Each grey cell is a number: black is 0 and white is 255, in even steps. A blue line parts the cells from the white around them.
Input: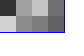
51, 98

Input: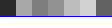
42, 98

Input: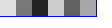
225, 167

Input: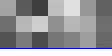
164, 103

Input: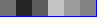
114, 129

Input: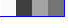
250, 116
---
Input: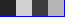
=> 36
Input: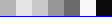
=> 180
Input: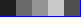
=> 31
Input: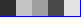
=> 45
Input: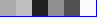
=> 170
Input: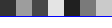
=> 51
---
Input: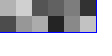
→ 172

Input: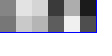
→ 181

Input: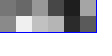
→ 193

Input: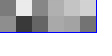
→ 101

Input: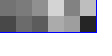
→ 92

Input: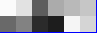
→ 43
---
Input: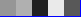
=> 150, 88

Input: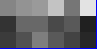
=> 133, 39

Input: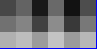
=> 71, 183

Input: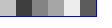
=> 195, 92

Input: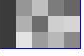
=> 59, 137

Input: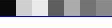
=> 10, 137

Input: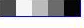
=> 75, 5
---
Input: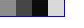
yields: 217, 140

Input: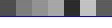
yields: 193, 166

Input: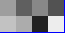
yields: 237, 194

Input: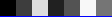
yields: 248, 221

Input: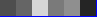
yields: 214, 143

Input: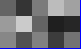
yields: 203, 188
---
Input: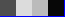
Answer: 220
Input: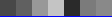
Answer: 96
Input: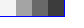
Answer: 164
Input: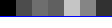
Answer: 76
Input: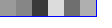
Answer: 134
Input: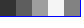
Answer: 94
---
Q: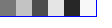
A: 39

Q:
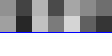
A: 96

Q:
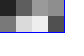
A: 238

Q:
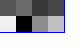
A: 141

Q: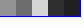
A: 48

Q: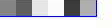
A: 59
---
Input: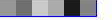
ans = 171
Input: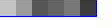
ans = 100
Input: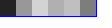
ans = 176
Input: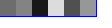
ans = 220
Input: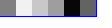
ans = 158
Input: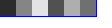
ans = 81
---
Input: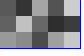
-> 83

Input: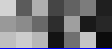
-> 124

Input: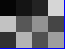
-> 35

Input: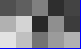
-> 46

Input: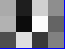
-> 208

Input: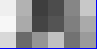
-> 134

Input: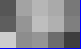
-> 170

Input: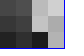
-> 187

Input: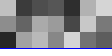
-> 178
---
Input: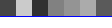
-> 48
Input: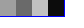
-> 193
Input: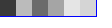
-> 107
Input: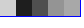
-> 79
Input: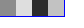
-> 44
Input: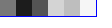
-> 84
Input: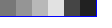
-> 184
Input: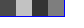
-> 52
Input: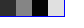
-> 4
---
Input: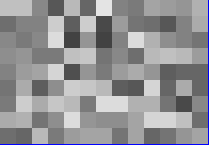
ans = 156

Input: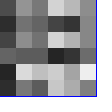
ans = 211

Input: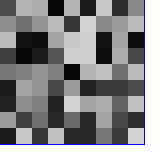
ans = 200

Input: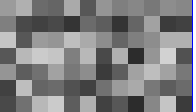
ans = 120

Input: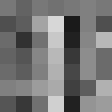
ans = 120

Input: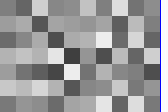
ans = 221

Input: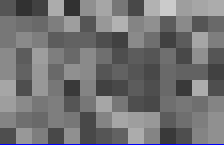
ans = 158
